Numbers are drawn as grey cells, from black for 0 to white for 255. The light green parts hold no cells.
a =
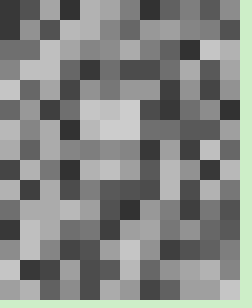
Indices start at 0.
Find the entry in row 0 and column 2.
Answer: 165
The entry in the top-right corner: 140
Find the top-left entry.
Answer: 56
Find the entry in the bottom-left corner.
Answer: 159
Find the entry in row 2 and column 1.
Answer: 111
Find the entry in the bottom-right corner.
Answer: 197
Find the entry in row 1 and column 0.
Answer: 56
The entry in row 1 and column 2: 82
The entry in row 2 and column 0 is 111
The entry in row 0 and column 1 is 82
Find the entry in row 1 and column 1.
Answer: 146

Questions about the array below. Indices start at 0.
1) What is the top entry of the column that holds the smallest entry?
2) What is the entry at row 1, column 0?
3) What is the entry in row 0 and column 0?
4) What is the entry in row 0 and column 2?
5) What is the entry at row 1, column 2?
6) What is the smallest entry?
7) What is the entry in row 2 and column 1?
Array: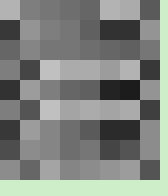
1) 171
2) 56
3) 179
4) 118
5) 126
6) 28
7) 133

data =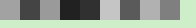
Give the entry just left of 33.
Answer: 154
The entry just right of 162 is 68

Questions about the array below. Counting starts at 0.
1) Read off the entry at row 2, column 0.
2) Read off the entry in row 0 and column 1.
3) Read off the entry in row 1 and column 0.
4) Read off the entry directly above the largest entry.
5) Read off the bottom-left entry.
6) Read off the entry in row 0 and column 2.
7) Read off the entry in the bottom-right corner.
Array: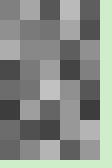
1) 173
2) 166
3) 144
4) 158
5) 101
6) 87
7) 152

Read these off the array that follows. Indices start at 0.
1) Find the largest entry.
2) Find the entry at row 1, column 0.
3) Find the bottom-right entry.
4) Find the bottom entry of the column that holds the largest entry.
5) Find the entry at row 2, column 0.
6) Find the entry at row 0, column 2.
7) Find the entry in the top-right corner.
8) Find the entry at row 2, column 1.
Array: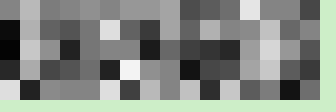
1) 243
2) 12
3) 110
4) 64
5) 4
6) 124
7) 71
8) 199

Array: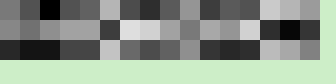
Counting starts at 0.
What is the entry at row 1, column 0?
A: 135
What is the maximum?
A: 222
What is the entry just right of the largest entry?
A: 209
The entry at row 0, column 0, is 121
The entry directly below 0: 143
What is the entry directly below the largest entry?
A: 105
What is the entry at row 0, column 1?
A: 82
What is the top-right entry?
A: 155
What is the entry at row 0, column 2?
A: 0
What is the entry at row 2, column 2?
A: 20
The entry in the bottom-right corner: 129
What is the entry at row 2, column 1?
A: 20
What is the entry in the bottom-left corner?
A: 40

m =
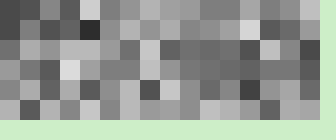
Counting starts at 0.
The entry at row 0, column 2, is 134
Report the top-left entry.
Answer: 74
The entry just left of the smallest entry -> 98
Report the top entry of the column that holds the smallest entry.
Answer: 206
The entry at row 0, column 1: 82
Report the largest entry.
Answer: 219
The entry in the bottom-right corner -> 166
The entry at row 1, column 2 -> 82
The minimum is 45
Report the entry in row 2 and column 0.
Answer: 112
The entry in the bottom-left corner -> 179
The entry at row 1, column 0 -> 74
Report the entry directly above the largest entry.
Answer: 185
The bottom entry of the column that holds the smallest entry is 198
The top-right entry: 191
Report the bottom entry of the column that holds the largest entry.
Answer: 134

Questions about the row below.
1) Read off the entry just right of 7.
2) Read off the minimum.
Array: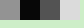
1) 83
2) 7

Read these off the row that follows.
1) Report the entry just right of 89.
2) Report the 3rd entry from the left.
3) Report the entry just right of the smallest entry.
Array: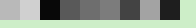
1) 110
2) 8
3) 89

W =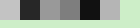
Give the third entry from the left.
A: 153
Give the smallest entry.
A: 17
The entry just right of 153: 126
